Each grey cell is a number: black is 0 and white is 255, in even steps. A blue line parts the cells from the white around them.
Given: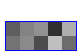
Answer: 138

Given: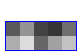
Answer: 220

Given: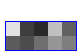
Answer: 76

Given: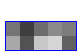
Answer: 82

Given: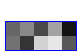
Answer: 52

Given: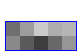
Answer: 90

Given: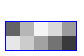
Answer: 204

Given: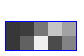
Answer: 97
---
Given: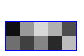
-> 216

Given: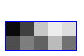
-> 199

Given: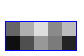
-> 222

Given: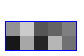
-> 86

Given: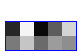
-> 9

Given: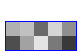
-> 106
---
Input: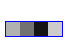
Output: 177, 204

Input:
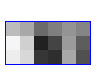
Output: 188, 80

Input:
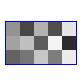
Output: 147, 236

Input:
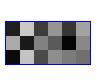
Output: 31, 111

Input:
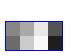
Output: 135, 30

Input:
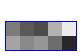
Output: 124, 40
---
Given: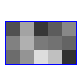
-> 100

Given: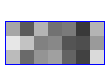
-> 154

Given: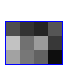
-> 56

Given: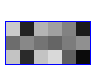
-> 144

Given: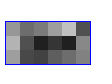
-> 136

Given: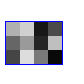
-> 191

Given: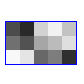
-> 223

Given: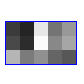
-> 166

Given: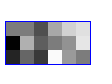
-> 230

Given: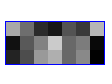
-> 9
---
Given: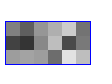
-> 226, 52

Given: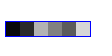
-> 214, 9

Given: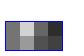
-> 210, 45

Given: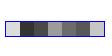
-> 220, 51

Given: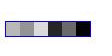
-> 218, 4

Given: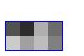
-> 203, 44

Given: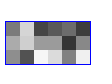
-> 246, 53
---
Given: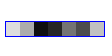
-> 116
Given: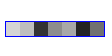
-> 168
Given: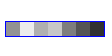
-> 126
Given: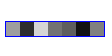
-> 94
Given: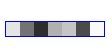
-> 197
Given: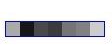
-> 117
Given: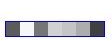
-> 197
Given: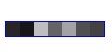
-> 163
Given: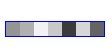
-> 59
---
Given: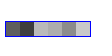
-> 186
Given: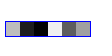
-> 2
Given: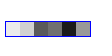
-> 90
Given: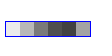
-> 122
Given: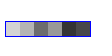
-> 109
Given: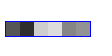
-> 206
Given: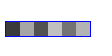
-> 82
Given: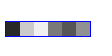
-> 240
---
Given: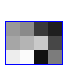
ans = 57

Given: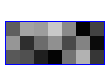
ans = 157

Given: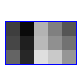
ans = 179

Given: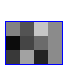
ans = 198

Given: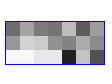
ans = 123

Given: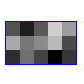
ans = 89

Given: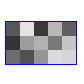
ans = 58

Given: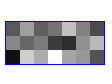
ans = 95

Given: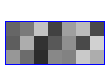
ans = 195

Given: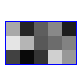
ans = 94
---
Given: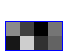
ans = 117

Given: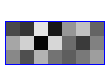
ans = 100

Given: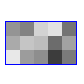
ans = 116

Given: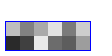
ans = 205

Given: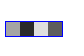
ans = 93

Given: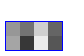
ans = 101

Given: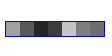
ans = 110

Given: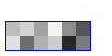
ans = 86

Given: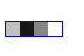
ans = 255

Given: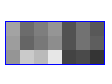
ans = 88
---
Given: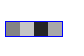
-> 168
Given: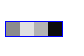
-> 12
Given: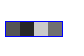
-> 112
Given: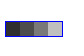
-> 191
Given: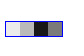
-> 123
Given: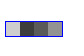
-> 147
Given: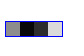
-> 218
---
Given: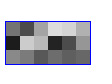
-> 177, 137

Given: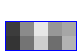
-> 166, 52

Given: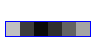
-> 164, 192

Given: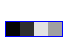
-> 160, 4

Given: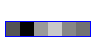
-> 114, 84

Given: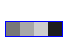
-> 29, 120

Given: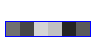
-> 91, 112

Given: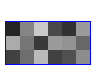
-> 155, 65
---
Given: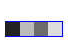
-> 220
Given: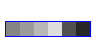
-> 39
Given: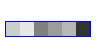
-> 51
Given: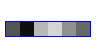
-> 104
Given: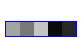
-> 39
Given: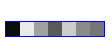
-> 118
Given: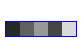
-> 218
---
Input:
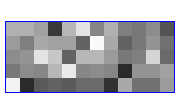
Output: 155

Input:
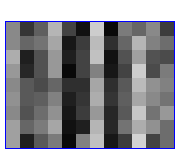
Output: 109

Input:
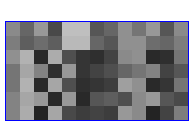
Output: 125

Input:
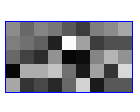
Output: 88

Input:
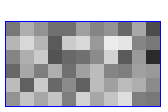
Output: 120

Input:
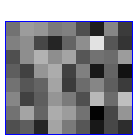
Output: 45
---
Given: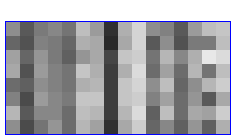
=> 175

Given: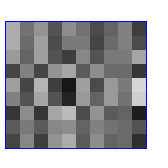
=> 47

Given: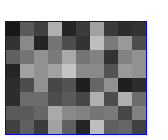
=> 65

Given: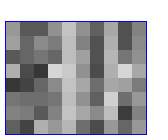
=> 152

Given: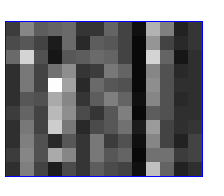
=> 47

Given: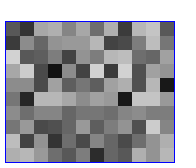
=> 183
